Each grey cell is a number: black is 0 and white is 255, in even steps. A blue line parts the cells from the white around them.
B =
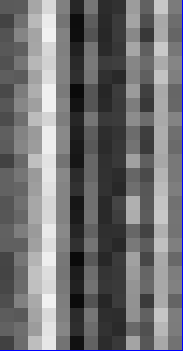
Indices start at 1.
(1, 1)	90
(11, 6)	25
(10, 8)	45
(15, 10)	176
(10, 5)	137
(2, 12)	168
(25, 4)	231
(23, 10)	145
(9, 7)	118
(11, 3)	156
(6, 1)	94
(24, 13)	124
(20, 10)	155
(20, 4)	221
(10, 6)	31
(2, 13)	109
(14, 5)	132
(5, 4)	209
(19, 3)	180
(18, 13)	127
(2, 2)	112
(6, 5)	129
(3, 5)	130
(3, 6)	14
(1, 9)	49
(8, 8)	41
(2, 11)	79
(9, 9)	60
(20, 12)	167
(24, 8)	50
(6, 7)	118
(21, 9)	58
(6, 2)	91
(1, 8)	44
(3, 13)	101

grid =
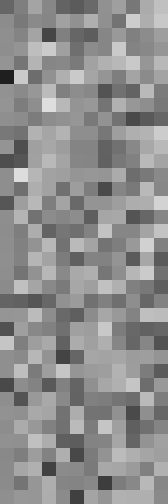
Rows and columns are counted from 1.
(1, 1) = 102
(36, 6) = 64
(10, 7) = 142
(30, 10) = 74
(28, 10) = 197
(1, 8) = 145
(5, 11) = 150
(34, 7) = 122
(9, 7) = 121
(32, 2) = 144
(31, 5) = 113
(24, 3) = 136
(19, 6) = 95
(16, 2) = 180
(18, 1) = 142
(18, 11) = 209
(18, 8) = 115
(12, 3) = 161
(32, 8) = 132
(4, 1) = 142
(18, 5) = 114
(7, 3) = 151
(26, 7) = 166
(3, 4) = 70
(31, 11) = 112
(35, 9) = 124
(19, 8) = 130
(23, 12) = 188
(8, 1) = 148
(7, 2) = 138
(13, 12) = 137
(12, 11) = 185
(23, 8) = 167
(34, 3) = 176
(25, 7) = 160
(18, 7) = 164
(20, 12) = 113
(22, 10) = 142
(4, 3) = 190

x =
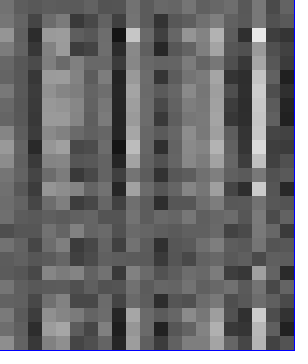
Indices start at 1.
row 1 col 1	114
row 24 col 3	45
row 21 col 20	72
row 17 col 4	114
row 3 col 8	109
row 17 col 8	106
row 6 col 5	156
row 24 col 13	86
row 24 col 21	33
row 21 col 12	102
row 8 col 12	73
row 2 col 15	112
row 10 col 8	102
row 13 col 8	99
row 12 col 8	99
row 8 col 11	108
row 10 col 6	106
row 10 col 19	200
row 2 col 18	89
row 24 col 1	110
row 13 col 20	81
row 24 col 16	176
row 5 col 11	104
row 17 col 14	96
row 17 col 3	86
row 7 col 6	126
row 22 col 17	78
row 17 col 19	121
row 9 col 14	119
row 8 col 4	152
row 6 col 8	125
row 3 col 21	52
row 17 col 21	58
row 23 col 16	158
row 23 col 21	50
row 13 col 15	112
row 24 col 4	156
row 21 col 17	113

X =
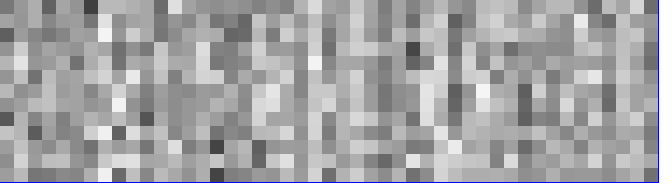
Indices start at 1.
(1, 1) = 120
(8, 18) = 138
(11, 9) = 155
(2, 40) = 165
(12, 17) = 153
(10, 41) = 135
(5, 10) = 171
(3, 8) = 244
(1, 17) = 149
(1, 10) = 176
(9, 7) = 179
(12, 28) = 104
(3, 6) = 161
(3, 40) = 148
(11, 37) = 160
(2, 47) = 151
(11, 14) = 126
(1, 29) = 163
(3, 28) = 125
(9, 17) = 130
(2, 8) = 225
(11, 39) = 142
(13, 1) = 157
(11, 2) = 193
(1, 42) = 146
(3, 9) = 150
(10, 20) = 187
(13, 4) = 122
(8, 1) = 145
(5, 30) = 99
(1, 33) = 150
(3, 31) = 199
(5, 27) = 152
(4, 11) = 121
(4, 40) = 139
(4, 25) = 184
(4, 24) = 112
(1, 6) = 148
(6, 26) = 210
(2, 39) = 202

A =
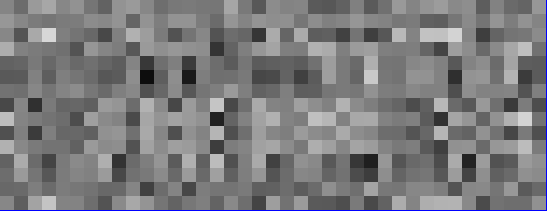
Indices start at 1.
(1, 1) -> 133
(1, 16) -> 118
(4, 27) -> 159
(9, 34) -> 149
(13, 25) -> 114
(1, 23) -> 90
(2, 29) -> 119
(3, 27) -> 63
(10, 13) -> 79
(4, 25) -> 127
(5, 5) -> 119
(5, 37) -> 164
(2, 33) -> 118
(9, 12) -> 148
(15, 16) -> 99
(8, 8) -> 155
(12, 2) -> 171
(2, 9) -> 147
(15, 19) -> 68
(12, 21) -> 103
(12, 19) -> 170
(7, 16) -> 126
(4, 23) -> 177
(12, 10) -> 107
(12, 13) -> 91
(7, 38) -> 83
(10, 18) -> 111
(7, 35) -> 130
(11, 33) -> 145
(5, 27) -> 175
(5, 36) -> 107
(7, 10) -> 136
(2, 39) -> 132
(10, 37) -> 70
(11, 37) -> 156
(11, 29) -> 121
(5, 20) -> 95
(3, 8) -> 72
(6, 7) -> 107
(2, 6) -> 124

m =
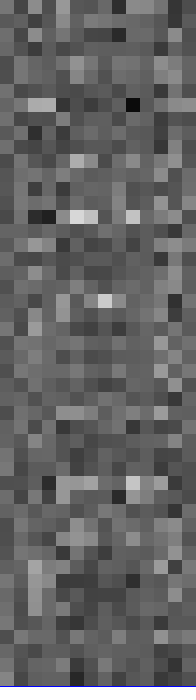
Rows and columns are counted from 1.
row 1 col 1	118
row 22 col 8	203
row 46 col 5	82
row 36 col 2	69
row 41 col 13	64
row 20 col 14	96
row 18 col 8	74
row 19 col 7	90
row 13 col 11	102
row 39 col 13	127
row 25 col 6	117
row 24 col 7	65
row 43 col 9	67
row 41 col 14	121
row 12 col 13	144
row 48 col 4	102
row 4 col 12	58
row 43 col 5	72
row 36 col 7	89
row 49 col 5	98
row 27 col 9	121
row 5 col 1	77
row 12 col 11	99
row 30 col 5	142
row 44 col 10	91
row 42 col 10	47
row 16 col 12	124
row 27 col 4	105
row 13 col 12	140
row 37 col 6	80
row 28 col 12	87
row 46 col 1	78
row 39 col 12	113
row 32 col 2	88
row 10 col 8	94
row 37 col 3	88
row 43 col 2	82
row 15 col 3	108
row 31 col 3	75

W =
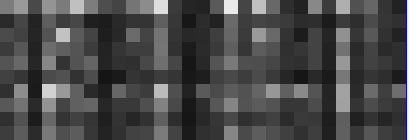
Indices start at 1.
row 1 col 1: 124
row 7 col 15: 90
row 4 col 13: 49
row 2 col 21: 59
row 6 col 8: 21
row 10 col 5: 79
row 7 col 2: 141
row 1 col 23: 136
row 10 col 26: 55
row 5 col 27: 66
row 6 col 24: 26
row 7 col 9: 102
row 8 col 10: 57
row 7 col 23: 84
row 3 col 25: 145
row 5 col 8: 36
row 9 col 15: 40
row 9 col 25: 95
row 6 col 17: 73
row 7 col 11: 60
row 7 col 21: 96
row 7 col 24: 36
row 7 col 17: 92
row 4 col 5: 95
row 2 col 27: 75
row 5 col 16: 84
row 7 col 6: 96
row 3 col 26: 54
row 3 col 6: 91
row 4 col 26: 42
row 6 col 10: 52
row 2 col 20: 64
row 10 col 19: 93
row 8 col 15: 45
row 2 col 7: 31
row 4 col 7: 60
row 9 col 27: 51
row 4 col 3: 34
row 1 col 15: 35
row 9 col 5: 52
